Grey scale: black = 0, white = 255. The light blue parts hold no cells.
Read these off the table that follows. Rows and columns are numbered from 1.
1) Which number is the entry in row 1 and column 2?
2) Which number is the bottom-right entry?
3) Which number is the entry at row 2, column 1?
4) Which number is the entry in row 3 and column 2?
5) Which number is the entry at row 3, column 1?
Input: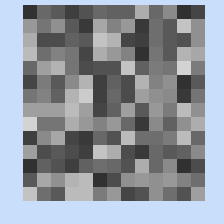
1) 104
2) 159
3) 152
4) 76
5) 173

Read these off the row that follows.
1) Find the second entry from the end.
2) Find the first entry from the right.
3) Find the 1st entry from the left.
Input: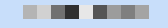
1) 127
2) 164
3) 180

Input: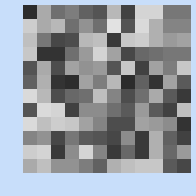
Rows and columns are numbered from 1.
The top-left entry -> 44
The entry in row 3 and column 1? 191
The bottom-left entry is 170
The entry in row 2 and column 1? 205
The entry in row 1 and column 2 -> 170
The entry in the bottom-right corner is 71
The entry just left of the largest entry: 111
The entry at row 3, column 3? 71
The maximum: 226
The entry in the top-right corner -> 119
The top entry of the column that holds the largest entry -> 184
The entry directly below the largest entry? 57
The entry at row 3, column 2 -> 119
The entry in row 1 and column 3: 111

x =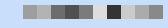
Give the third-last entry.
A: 202
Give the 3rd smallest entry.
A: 109
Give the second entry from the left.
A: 179
